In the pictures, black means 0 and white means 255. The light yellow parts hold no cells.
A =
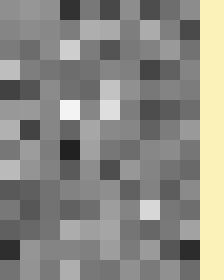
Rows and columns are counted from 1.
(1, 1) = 143
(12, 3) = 116
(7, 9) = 124
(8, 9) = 139
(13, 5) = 128
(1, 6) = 72
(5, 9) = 131
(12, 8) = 103
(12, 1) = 96
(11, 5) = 110
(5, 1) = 66
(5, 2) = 84
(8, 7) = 109
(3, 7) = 121
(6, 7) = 125
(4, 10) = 132
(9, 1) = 186
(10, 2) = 95
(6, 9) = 91
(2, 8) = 171
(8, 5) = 161
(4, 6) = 133
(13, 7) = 123
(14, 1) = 115
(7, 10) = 153
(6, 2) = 153
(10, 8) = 130
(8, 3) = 125
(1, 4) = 50
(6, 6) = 222
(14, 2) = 147
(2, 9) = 127
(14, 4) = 174
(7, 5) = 166
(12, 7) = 117
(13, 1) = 46

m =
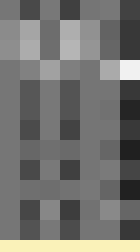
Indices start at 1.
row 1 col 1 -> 118
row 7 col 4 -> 67
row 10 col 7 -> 33
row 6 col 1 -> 118
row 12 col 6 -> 117
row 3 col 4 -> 181
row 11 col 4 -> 61
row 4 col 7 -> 241
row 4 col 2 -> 129
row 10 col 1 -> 118
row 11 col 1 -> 118
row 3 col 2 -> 172
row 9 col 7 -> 69
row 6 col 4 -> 84
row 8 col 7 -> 32
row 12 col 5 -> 117
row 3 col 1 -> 142
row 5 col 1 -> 118
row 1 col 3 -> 120
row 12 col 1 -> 118
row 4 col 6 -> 170
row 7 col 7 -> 57
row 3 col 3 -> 110
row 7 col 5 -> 117
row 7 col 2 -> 75

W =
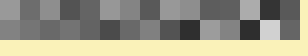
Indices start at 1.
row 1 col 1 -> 153
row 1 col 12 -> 95
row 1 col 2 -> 109
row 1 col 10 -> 142
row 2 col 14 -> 209
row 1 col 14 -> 52
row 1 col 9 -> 152
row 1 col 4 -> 83

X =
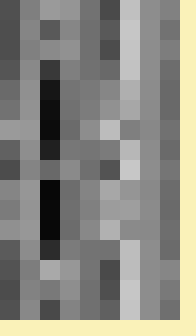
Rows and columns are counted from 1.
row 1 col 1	80
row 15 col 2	130
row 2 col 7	198
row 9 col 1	76
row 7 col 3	12
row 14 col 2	125
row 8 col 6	123
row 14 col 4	151
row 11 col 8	139
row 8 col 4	119
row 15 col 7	198
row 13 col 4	123
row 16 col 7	196
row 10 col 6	167
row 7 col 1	154
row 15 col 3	121
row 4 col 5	113
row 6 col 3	14
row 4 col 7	194
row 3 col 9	125
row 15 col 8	141
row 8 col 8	140
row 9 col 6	83
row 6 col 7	167
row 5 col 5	121
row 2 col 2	133
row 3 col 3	138
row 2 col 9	114
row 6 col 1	114
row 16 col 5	112
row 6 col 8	139
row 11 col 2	148
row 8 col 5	117
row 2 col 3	89
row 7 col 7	127
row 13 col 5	115

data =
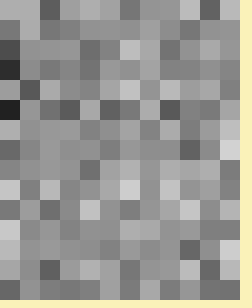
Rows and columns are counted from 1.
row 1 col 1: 174
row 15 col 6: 160
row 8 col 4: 143
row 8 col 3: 153
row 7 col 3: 152
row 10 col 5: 146
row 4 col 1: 45
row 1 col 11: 98
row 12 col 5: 145
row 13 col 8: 140
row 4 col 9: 130
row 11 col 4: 138
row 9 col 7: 177
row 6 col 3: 113
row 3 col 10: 146
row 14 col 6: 161
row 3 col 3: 148
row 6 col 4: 91
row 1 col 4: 159
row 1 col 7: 118
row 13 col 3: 153
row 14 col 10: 187
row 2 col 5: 146
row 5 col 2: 88
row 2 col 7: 144
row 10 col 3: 184
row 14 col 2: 141
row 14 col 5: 177
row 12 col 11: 127
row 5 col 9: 185
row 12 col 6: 144
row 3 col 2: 146
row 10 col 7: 205
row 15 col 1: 103
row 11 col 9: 166
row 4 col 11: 144
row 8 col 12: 210
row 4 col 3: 121
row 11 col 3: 111

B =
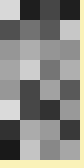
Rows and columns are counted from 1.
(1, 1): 216
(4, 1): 165
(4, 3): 117
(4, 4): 175
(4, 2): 206
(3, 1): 150
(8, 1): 25
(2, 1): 80
